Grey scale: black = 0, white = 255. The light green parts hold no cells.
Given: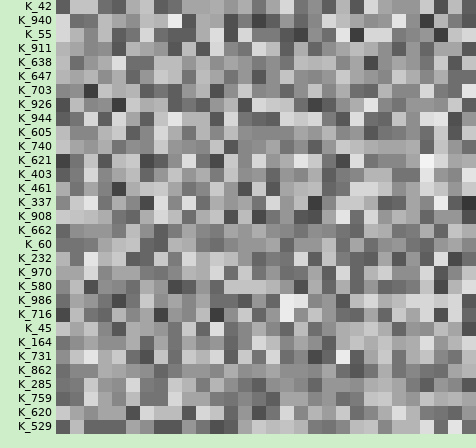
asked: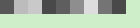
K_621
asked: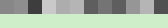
K_926
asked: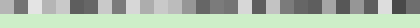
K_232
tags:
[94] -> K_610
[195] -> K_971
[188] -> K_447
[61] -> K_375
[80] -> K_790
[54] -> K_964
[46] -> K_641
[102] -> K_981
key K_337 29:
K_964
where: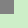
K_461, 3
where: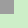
K_620, 19
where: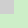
K_970, 23

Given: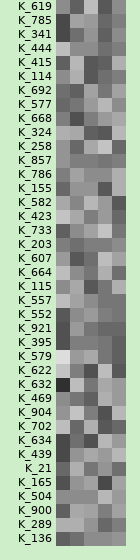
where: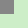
K_582, 1
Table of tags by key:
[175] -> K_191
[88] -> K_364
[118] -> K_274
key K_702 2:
K_191

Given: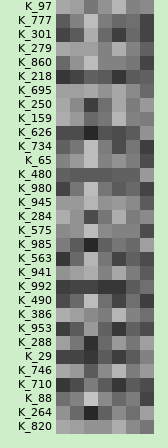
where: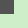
K_626, 3
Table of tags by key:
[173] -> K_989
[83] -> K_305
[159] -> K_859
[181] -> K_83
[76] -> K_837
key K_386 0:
K_989
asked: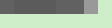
K_480
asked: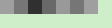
K_288
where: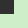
K_288, 2

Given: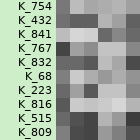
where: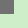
K_432, 0
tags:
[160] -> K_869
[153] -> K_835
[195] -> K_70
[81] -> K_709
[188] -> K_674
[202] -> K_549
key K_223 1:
K_869
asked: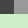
K_809
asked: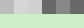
K_841

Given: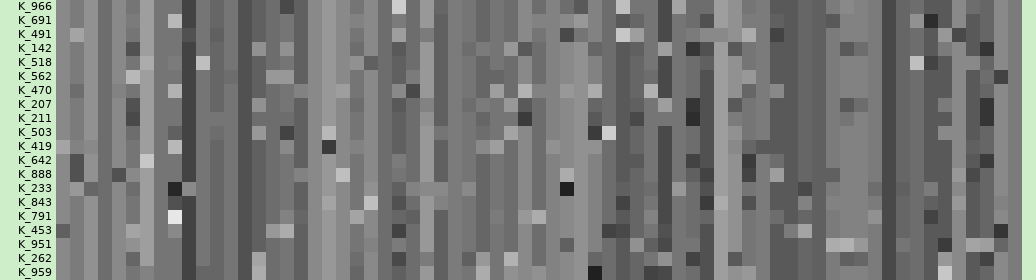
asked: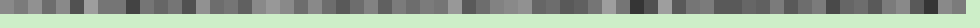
K_207
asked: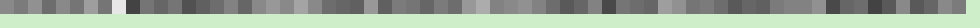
K_791
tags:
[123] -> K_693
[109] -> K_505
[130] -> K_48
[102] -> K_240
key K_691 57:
K_48

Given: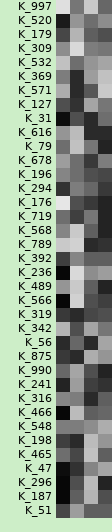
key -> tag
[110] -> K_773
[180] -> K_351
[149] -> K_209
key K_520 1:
K_209
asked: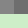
K_196
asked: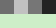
K_79
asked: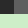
K_316
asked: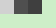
K_566
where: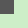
K_571, 2
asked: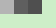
K_179

